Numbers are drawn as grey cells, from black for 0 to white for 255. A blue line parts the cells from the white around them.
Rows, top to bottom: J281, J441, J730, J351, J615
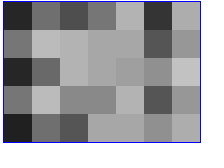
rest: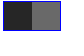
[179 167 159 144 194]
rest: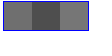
[179  52 173]
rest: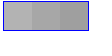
[144 194]
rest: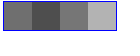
[ 52 173]
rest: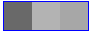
[159 144 194]
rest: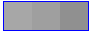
[194]

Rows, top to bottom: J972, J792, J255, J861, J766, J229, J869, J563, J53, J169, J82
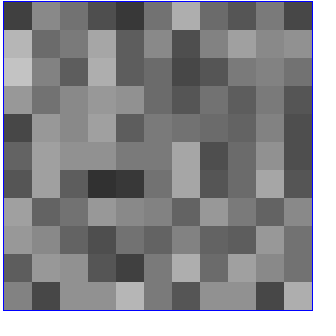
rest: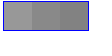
[ 99 152 122  99 137]
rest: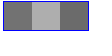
[ 85 122  71]

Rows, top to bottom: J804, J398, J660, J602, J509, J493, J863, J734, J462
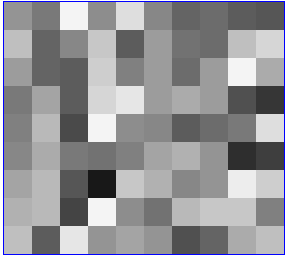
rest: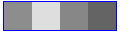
[108  92  86]
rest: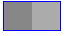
[121 114 128 164 177 148  46  62]
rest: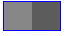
[108 121 222]
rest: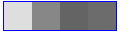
[92 86]
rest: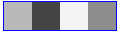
[114 185 199 199 128]

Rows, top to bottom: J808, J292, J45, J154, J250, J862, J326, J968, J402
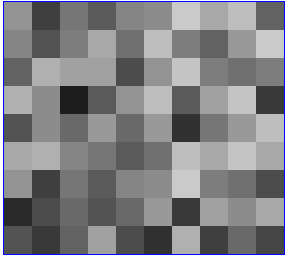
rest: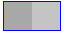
[168]
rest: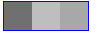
[196 168]
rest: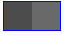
[ 83 105 153  57 161 140 168]
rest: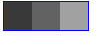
[ 76  49 176  63 105  69]

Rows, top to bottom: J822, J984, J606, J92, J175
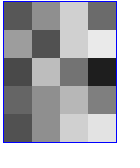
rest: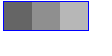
[127]
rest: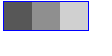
[107]
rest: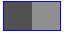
[208 227]
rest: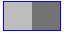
[30]
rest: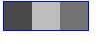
[30]

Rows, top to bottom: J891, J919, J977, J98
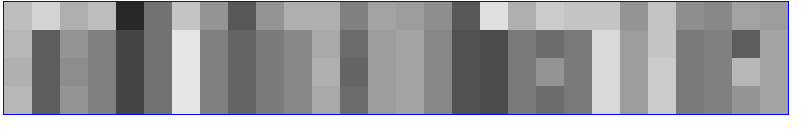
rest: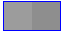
[ 87 224 175 203 196 196 148 196 142 136 162 156]
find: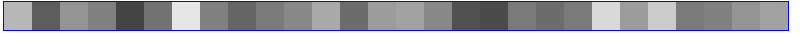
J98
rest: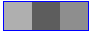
[128  68 114 230 128 101 122 136 175 101 156 162 136  81  75 122 148 122
 217 156 203 122 128 183 162]
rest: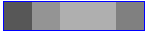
[162 156 142  87 224 175 203 196 196 148 196 142 136 162 156]
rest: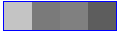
[162]
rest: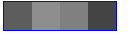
[114 230 128 101 122 136 175 101 156 162 136  81  75 122 148 122 217 156
 203 122 128 183 162]

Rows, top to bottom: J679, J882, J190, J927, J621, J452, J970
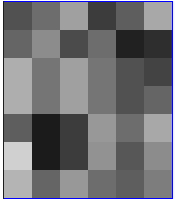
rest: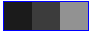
[ 87 140]
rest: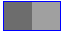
[ 60  94 168]

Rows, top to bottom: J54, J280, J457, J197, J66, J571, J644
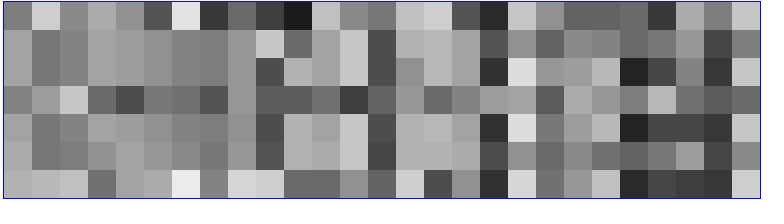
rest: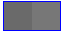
[151  70 125]
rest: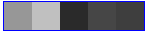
[ 56 206]
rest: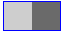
[106 145  99 206  77 145  49 214 113 151 192  42  70  62  56 206]
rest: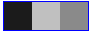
[119 192 206  84  42 198 145  99  99 106  56 171 125 198]
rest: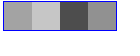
[184 163  49 220 151 157 184  35  70 131  56 198]
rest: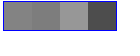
[178 163 198  77 145 184 163  49 220 151 157 184  35  70 131  56 198]
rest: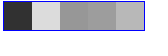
[ 35  70 131  56 198]

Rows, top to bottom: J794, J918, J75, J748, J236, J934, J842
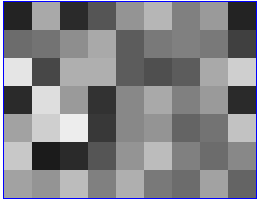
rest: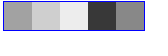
[148 100 115 194]
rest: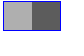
[ 79  92 169 207]
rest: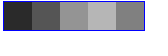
[154  35]
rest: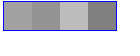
[175 121 108 162 100]

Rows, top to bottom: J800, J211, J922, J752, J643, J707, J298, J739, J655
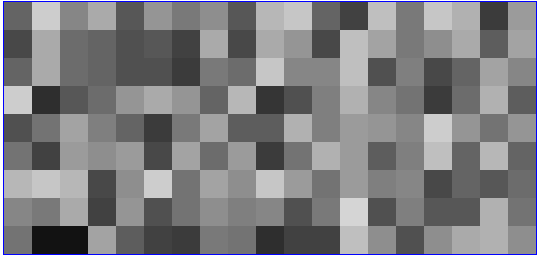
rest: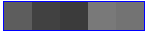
[ 46  65  65 191 142  80 142 170 177 142]
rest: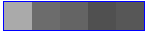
[ 65 170  72 170 149  72 191 163 121 142 170  93 163]
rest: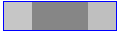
[ 80 127  72 100 163 134]
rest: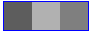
[155 149 134 205 149 115 149]
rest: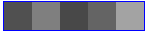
[134]
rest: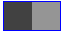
[ 80 115 142 127 134  80 121 213  80 127  87  87 177 115]

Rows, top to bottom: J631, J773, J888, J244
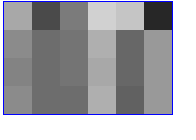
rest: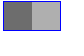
[ 97 153]
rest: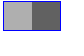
[153]
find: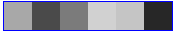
J631
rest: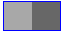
[153]
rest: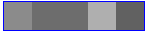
[153]
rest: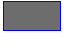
[175  97 153]
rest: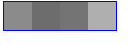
[103 153]

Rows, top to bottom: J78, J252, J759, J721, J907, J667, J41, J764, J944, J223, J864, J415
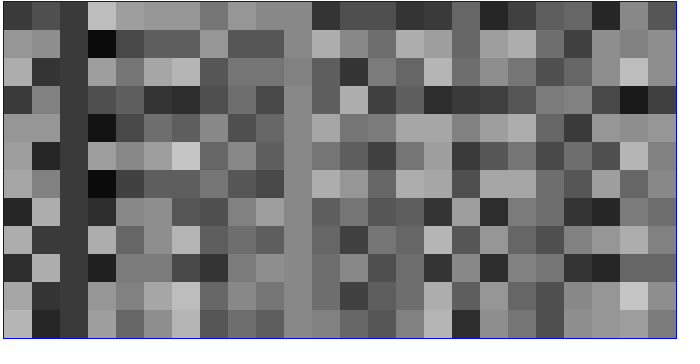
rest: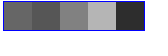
[142 117  79 142 150 158 123]
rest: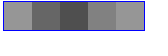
[173 129]
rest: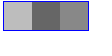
[117 136 110  64  94 110 173  94 150 102  79 136 150 197 142]
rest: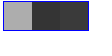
[158 117 166 181  86 117 117 129  94  52 123 102 181 110 142 117  79 102
 142 189 142]
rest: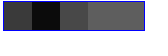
[150  86  86 136 173 136 110 173 158 102 158 173 110  64 142 129 142]
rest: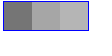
[ 86 117 117 129  94  52 123 102 181 110 142 117  79 102 142 189 142]
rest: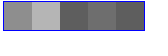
[136 102  64 117 102 181  86 150 102  79 129 150 173 129]

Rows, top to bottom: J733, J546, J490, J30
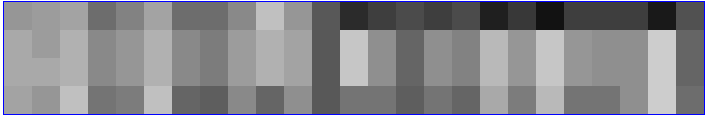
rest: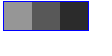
[62 75 62 75 31 56 18 62 62 62 25 81]
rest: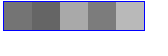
[116 116 143 205 109]

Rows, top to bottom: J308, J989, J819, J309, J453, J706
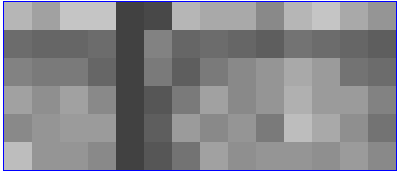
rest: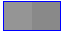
[ 65  86 115 161 143 149 149 143 155 137]
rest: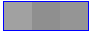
[149 143 155 137]
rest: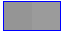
[155  65  94 155 137 149 122 189 169 143 115]
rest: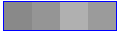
[155 130]
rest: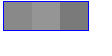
[189 169 143 115]

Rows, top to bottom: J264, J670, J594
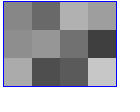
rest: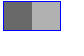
[158]
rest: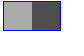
[ 90 199]

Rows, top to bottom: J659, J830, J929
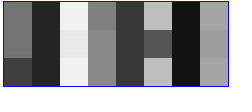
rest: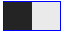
[136  56  85  18 157]
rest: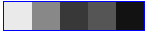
[157]
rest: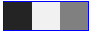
[ 56 190  18 164]
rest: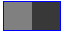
[190  18 164]
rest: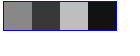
[164]
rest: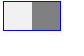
[ 56 190  18 164]

